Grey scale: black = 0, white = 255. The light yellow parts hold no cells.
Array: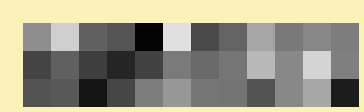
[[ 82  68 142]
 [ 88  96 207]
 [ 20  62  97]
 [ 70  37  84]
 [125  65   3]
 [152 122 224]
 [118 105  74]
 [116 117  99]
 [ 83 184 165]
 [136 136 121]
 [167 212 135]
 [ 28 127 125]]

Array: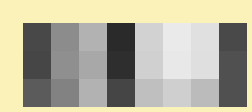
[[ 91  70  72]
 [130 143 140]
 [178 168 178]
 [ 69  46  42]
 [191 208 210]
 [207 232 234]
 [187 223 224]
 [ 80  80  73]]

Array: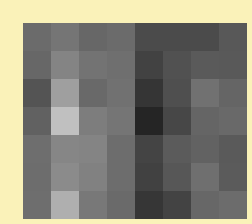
[[110 109 110  97  84 103 107]
 [175 139 134 192 159 132 117]
 [120 129 132 125 105 115 103]
 [106 109 109 117 113 111 107]
 [ 54  65  68  37  53  66  75]
 [ 67  87  91  71  79  81  75]
 [103 111  98 101 113  90  75]
 [108  91  90 105 101  89  88]]

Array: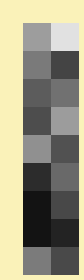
[[123  19  19  44 144  77  92 122 157]
 [ 73  35  72 105  81 156 113  68 225]]

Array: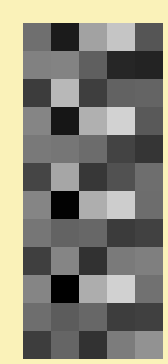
[[ 61 110 133  63 118 133  69 121 133  60 129 111]
 [101  92   0 133  99   2 166 118  22 184 131  27]
 [ 50 103 173  49 103 174  55 108 176  62  95 162]
 [124  61 209 122  59 205  81  67 210  98  38 197]
 [146  64 113 127  65 109 110  53  89 100  35  85]]

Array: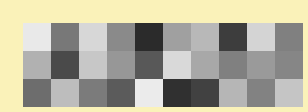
[[109 177 233]
 [189  74 120]
 [123 199 215]
 [ 91 151 138]
 [235  88  43]
 [ 48 217 160]
 [ 65 168 184]
 [182 128  61]
 [130 154 212]
 [197 134 128]]

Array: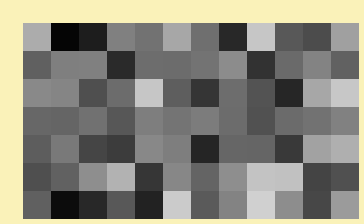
[[ 96  79  93 103 137  96 172]
 [ 12  97 121 101 133 127   5]
 [ 40 142  69 113  79 128  29]
 [ 88 178  60  87 108  42 128]
 [ 34  54 136 126 198 109 114]
 [203 135 126 116  94 108 167]
 [ 90 100  37 124  53 115 111]
 [131 142 102 108 109 140  40]
 [208 195 101  81  83  50 198]
 [141 193  57 107  38 106  88]
 [ 71  68 162 114 167 131  76]
 [155  80 175 129 199  97 160]]

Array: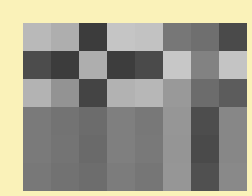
[[120 122 122 179  76 185]
 [114 116 115 147  60 174]
 [109 106 108  68 174  60]
 [124 127 127 178  61 197]
 [118 121 120 183  74 194]
 [150 149 150 153 199 119]
 [ 80  74  77 108 130 111]
 [137 135 135  92 196  74]]

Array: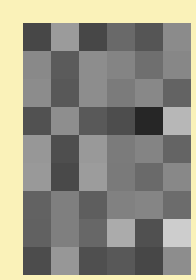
[[ 76  97  98 153 151  81 140 137  71]
 [151 127 127  73  78 142  88  91 155]
 [ 79 103  94 156 153  89 141 141  71]
 [ 88 171 129 122 123  77 123 132 105]
 [ 71  80 133 106 132  38 136 111  85]
 [141 205 108 136 100 183  99 135 139]]
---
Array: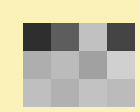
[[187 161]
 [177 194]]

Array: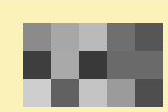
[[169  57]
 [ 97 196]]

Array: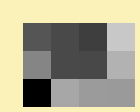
[[ 73  72]
 [167 155]]

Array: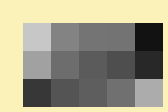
[[109  91]
 [ 84  94]]

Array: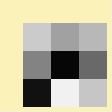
[[  6 105]
 [241 198]]

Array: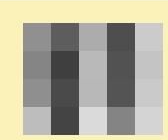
[[ 63 185]
 [ 74 184]]
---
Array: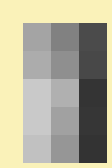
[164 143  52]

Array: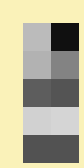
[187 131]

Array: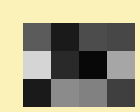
[ 91  41 129]

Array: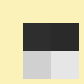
[ 46 230]

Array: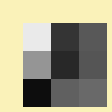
[234  40 105]

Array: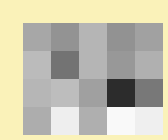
[167 115 160 249]
